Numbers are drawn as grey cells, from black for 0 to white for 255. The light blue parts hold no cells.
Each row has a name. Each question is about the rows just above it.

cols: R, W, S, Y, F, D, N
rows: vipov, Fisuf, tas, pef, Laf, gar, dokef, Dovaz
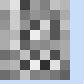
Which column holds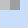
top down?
N
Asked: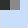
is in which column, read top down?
F
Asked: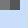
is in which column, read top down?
D
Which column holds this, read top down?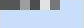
D
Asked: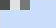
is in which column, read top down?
D

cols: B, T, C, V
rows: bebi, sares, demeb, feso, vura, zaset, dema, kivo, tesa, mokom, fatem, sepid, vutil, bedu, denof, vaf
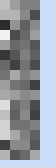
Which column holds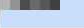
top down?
T
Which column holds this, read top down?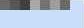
T

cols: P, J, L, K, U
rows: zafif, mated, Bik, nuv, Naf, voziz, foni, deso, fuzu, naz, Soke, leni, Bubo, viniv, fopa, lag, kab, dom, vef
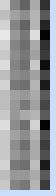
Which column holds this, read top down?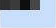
U
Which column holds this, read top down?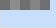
L
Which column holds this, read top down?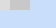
P
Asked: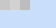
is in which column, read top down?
P
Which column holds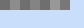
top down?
L

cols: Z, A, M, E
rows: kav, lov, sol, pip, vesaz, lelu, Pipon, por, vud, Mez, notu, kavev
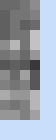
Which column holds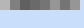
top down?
A
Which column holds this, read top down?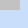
E
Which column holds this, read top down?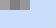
M
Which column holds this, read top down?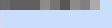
Z
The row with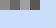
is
por
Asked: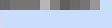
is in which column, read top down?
A
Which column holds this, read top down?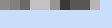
E

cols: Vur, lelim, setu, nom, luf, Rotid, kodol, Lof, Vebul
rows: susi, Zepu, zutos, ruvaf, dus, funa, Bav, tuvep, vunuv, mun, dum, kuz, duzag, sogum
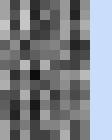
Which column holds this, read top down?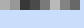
Vebul
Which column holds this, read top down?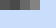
Lof
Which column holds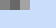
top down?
Vur
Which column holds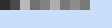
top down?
setu
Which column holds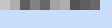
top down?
Vur

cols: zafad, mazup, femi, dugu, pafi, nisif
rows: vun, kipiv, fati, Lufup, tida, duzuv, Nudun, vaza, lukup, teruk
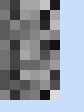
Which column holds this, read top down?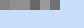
dugu
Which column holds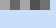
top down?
femi
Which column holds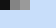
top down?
nisif
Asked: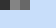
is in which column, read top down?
mazup
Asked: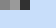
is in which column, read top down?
nisif

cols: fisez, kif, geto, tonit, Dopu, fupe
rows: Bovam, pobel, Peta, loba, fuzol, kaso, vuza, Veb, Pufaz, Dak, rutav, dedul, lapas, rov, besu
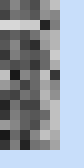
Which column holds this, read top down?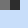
tonit
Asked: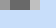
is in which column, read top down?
Dopu

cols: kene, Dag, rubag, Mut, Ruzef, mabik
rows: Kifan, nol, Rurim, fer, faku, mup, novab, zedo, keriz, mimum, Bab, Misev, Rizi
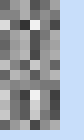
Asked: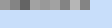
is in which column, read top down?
Dag
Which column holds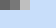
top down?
kene
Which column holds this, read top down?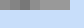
Ruzef
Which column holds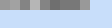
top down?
Dag

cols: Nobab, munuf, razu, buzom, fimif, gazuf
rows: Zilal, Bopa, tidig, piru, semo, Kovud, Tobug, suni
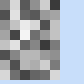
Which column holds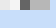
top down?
razu
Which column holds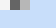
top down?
razu
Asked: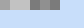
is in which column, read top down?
gazuf
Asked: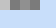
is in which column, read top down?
gazuf
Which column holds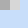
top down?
Nobab
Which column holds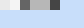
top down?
razu
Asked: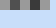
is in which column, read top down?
fimif

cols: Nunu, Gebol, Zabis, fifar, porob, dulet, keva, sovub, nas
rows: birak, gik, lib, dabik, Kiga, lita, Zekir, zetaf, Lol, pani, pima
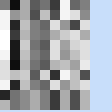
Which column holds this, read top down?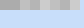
Zabis
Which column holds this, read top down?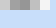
keva
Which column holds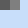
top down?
fifar
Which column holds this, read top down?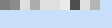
nas
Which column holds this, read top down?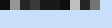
Gebol
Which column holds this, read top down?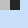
Gebol
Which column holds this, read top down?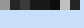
Gebol

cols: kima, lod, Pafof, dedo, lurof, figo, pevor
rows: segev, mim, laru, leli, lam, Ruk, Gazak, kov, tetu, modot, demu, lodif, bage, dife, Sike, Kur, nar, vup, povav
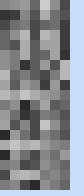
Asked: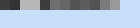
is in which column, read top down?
pevor
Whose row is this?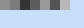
Gazak
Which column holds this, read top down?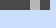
dedo
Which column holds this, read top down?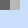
lurof

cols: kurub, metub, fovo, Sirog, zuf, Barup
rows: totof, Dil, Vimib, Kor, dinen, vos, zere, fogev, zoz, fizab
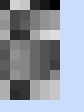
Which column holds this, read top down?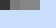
fovo
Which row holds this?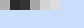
Kor
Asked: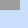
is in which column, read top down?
Barup
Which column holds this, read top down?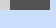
zuf
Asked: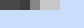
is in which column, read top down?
Barup
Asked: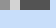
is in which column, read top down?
zuf
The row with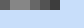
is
zere

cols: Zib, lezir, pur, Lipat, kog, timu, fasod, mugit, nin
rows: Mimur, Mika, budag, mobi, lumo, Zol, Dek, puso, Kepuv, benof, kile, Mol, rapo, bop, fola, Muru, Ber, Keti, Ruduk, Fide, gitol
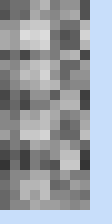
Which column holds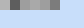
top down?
timu
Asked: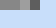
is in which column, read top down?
Zib
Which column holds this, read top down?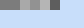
timu
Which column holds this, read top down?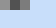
timu
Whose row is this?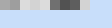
mobi
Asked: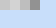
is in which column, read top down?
kog
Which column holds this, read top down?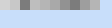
Lipat

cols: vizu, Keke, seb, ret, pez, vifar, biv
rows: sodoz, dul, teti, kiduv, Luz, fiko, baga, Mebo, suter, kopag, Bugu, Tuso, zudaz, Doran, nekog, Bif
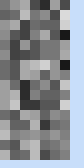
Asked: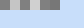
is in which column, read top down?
biv
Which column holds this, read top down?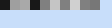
biv

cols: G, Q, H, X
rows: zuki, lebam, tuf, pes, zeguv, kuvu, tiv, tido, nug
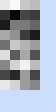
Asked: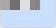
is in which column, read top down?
G
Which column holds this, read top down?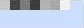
H

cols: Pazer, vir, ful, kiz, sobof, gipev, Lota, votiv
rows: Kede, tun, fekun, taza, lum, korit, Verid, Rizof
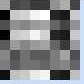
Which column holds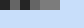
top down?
gipev
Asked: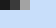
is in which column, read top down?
Lota
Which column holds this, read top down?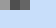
votiv
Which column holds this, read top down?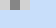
ful
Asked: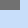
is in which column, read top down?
ful
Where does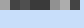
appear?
Kede
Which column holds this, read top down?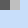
vir

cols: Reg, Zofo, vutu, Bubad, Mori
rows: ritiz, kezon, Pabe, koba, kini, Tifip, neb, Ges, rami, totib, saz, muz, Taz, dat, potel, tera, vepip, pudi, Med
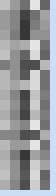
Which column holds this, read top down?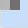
Mori
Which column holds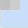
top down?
Bubad
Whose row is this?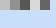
pudi

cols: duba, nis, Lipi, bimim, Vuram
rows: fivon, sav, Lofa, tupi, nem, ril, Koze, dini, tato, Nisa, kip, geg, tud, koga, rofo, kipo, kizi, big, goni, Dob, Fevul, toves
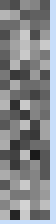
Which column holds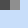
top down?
duba
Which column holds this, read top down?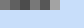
duba
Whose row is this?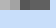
sav

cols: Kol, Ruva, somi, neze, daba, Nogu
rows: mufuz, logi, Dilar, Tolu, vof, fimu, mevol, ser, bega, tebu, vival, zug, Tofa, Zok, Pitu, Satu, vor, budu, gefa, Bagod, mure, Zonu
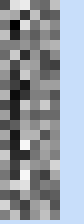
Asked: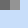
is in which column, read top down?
Nogu
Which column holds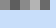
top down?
neze

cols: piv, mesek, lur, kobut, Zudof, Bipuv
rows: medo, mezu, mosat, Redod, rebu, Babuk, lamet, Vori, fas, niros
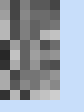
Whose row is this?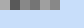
fas
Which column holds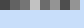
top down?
Bipuv
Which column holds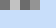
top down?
Bipuv
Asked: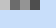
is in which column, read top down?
Bipuv
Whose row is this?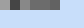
mezu
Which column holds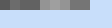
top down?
kobut

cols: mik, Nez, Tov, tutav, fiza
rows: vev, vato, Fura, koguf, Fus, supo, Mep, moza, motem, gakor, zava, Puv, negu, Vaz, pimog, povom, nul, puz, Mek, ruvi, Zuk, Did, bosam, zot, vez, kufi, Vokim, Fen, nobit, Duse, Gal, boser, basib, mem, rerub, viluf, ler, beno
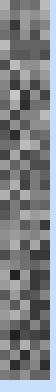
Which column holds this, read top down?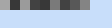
fiza
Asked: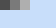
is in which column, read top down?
mik
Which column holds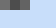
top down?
tutav
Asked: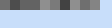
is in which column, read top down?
tutav
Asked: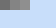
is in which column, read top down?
tutav
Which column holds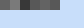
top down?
Nez
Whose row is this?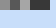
Gal

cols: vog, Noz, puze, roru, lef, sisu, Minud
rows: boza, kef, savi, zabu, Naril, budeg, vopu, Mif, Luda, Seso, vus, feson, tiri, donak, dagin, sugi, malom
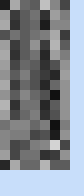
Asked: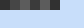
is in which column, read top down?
Noz
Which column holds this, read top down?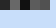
sisu
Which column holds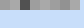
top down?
vog

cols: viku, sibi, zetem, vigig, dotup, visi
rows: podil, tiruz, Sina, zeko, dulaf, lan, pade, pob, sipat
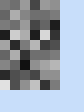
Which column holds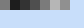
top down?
visi
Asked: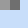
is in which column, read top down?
dotup

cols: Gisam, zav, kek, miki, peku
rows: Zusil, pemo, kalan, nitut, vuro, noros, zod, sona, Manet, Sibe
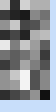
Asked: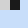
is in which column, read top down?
kek
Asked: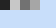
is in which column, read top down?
kek
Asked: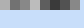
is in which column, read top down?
peku
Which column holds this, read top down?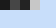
kek

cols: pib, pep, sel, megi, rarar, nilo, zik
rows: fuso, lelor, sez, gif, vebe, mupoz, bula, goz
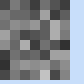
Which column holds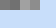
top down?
pib
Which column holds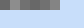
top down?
pep
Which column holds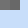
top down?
pep

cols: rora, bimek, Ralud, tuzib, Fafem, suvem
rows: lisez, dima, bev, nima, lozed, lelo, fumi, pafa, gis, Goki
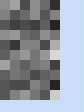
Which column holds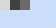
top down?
suvem
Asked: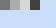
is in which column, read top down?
suvem
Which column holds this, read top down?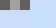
rora
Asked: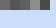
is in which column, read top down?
Fafem
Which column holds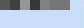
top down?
bimek
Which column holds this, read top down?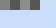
rora

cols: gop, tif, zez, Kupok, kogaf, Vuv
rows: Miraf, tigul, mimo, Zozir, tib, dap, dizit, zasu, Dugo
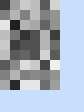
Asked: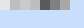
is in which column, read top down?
gop
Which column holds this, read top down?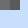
Vuv
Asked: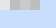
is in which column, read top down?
gop
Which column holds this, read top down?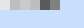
gop
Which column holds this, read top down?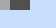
Kupok

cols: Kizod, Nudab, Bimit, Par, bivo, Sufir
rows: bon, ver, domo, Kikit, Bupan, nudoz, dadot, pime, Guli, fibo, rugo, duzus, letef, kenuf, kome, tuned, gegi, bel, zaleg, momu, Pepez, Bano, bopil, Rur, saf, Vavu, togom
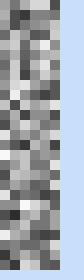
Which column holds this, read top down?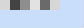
Sufir
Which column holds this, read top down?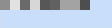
Sufir

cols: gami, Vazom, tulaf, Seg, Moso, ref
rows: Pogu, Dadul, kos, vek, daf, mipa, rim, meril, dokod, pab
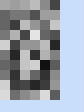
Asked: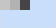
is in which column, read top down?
tulaf
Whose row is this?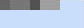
Dadul
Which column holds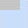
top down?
tulaf
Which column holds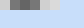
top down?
gami
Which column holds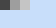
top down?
ref
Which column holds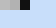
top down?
Moso
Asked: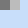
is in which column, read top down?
tulaf

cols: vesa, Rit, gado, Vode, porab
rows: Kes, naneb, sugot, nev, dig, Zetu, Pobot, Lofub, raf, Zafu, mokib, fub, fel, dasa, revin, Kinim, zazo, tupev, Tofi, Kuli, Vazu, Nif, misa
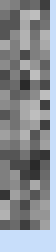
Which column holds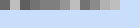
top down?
Vode
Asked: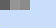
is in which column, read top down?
vesa
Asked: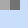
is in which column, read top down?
vesa
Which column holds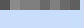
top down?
Rit

